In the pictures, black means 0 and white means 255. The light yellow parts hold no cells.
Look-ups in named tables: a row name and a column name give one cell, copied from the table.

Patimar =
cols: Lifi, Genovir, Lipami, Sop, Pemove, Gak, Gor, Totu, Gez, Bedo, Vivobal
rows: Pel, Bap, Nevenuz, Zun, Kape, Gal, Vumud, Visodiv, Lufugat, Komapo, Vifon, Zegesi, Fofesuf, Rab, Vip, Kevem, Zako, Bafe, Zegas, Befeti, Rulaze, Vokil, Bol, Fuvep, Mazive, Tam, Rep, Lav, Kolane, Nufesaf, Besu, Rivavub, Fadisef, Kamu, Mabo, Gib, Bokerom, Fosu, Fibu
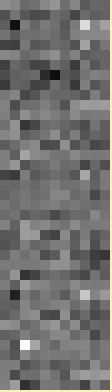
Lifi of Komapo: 119
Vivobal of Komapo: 100
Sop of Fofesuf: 71
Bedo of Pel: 103
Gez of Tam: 89
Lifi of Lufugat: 59
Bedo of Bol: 122
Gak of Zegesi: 125
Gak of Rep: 143
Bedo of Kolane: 122
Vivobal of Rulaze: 112
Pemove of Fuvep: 78
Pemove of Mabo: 120
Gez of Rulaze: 112

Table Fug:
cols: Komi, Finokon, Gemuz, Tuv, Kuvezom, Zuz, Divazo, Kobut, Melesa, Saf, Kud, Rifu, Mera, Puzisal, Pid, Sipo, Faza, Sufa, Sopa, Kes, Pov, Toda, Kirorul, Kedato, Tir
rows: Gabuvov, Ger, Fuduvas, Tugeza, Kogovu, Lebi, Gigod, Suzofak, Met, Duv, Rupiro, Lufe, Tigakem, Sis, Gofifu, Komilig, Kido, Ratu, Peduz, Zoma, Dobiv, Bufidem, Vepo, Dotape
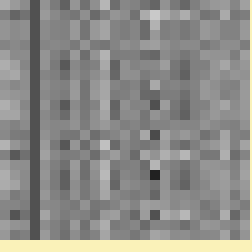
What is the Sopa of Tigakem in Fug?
133
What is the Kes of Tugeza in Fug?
129
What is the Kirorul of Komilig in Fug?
175
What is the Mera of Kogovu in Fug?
144
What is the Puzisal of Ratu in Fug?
128
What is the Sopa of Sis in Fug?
152
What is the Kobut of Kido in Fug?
154
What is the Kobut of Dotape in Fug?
141
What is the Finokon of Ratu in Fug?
151
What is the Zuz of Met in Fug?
131
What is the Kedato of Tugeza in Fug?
130
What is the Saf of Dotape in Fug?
130
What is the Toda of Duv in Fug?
147
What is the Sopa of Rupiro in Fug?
102
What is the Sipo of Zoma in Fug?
102
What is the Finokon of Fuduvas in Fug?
139
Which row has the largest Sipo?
Ger

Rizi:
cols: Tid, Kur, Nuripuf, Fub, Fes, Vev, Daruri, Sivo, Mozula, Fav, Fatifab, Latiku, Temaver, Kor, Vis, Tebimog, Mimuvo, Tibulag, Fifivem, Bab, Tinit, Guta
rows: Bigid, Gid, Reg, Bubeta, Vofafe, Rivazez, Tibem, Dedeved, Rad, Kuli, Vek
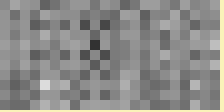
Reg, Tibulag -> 158
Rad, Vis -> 120
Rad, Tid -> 124
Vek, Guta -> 126
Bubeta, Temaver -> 151
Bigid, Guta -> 157
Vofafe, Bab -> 156
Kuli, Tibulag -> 148
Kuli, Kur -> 113
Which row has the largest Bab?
Rad

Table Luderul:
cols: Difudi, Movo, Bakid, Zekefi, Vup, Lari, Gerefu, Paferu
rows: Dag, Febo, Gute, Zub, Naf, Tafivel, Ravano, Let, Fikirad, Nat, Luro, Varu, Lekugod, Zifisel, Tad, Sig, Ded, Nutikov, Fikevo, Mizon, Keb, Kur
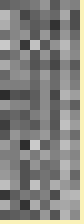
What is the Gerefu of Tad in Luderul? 188
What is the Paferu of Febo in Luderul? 77
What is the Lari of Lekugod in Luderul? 86
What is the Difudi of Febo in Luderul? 185
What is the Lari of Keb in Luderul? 164
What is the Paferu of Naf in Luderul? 130
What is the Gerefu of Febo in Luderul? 168
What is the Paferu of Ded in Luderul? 147
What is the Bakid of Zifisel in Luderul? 123
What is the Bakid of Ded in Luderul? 81
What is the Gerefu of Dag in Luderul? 137
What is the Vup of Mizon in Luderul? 129
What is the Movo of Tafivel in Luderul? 115
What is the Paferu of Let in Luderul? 117
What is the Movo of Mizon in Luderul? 93
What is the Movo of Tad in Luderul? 123
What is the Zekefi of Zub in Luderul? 87
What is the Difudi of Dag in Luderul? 95
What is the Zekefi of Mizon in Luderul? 108

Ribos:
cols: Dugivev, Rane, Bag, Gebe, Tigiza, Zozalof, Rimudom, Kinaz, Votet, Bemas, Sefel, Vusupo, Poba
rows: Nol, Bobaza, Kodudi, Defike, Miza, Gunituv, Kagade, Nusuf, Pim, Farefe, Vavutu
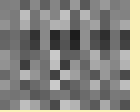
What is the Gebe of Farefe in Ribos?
88
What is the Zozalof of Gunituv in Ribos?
201
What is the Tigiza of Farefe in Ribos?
97
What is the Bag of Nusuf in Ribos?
184
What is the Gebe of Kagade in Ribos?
135
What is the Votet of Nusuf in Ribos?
113
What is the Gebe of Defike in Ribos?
50
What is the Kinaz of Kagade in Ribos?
148
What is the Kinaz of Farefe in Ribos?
91
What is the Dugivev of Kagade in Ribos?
146
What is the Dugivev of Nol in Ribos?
126
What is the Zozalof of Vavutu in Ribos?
74
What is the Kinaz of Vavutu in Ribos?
179
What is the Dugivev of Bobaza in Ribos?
130
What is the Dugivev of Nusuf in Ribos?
105
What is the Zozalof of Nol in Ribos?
133
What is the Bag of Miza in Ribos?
84
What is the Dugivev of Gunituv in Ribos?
150
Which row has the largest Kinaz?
Vavutu

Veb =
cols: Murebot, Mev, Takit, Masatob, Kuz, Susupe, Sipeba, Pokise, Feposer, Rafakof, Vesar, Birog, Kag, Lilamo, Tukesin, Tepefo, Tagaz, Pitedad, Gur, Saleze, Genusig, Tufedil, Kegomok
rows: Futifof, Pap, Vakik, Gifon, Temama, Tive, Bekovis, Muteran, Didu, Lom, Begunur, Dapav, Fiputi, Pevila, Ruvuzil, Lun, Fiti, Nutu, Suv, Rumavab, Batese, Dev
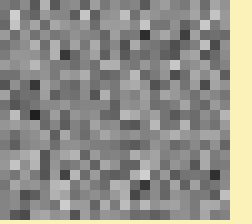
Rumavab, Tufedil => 92
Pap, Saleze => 164
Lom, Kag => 141
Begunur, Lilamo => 140
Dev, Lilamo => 108
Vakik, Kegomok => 152
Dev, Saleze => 125
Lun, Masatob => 185

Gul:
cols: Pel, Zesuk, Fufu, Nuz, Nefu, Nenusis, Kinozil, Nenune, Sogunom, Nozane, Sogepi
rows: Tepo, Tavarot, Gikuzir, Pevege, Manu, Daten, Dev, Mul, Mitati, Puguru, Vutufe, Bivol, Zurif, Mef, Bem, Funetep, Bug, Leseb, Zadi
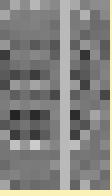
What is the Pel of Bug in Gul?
107
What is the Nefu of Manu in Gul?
108
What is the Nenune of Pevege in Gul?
127
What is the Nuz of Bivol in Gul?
42
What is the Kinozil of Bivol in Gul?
185
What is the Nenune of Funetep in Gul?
117
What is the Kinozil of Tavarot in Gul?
185
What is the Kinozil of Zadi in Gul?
185
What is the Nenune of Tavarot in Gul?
122
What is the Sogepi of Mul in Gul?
131
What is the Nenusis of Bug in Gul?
144

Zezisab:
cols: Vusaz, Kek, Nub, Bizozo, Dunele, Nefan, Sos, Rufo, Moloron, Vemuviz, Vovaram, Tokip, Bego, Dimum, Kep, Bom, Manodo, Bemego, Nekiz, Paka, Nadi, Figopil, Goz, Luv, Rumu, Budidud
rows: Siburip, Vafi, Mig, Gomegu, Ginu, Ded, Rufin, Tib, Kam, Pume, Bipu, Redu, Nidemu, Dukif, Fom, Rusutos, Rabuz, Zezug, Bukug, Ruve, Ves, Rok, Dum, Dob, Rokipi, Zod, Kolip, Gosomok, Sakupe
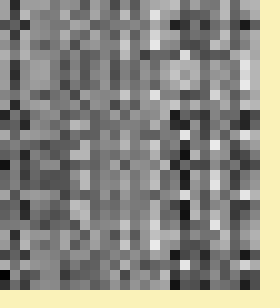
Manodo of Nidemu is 124
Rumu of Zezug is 114
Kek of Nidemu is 95
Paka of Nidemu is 145
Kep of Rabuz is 141
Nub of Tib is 140
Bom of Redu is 140
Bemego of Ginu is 135
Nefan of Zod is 128
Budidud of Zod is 83
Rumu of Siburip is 175
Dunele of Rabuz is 137
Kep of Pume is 154
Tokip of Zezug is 123
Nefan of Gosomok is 135
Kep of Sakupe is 124
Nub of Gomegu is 176
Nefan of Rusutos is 84
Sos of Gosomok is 57

